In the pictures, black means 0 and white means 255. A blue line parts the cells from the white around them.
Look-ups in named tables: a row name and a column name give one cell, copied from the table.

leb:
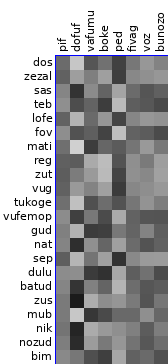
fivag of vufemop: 98
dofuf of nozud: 43
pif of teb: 143
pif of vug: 97
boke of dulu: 49
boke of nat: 101
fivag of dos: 119
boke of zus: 141
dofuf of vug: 153
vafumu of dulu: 59
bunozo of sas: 96
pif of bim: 137
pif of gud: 128
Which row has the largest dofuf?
mati

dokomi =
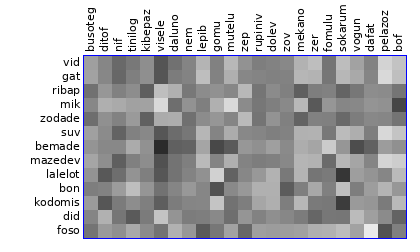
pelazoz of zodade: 134
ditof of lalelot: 88
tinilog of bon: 190
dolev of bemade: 159
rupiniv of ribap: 117
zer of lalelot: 117
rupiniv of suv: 133
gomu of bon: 82
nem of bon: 152
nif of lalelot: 110
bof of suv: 196
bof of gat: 191
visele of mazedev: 81
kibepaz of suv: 136
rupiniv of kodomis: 166
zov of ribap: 128
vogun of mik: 136

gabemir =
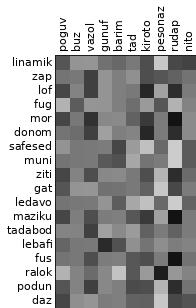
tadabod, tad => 155
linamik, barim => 104
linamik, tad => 121
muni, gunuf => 89
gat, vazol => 149
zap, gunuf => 148
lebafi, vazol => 121
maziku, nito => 123

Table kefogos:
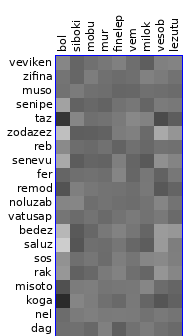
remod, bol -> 83
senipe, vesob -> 123
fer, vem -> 102
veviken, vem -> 110
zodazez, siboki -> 94
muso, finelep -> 102
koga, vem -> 121
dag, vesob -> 112
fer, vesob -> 98
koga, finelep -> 105
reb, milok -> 104
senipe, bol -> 162
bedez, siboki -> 89
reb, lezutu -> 112
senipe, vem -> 119
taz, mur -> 114
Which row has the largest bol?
saluz

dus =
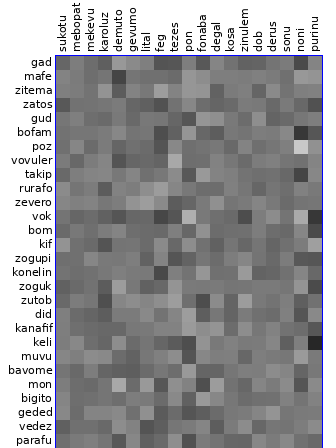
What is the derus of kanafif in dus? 130
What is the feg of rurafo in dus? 156
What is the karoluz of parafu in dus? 117
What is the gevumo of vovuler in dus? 102
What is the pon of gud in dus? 86
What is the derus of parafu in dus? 123
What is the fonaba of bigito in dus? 153
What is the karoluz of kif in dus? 84
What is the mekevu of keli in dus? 110
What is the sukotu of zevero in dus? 134
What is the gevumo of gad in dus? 138
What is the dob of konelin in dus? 99
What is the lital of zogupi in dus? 98
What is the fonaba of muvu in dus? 135
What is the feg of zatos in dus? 82
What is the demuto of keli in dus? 141
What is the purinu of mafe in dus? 148
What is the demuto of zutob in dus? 134
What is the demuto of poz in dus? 101

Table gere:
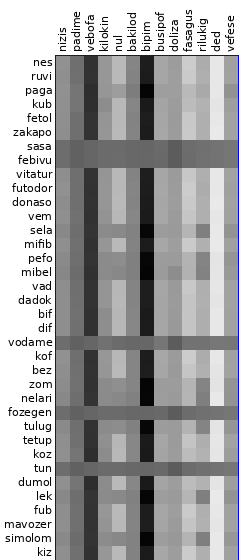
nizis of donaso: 141
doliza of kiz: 157
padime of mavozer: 112
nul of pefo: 141
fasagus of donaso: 201
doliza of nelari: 154
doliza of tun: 92
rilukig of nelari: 127
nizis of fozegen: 109

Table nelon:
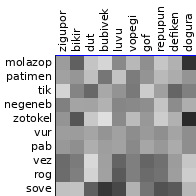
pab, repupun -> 152
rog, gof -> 107
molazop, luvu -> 137
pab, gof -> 166
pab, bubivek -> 158
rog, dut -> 211

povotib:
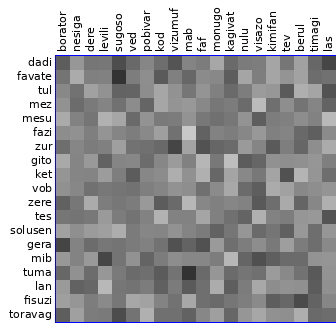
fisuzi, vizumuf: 114
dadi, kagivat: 106
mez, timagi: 133
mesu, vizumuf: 124
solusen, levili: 159
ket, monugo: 103
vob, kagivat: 168
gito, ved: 135
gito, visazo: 102
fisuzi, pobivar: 162
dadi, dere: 118
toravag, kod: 112
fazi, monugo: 130
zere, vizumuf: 106
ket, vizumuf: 174
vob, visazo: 94
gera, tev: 158
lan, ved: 115
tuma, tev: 137
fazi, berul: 105
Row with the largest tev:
zere

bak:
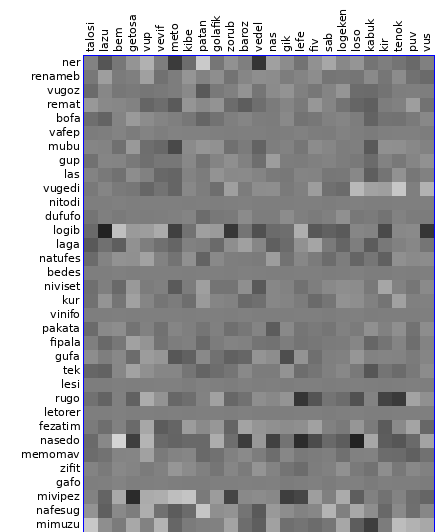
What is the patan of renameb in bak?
130
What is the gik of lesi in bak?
125
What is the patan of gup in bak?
116
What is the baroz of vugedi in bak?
124
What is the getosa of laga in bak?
145
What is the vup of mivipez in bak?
171
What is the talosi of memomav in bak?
108
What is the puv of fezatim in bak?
164
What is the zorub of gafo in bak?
127
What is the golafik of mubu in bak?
145
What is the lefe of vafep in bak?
129
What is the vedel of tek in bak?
124
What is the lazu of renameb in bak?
158
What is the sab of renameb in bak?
117
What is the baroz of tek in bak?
137
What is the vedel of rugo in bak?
142
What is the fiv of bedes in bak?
127
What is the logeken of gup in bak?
125
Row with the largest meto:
mivipez

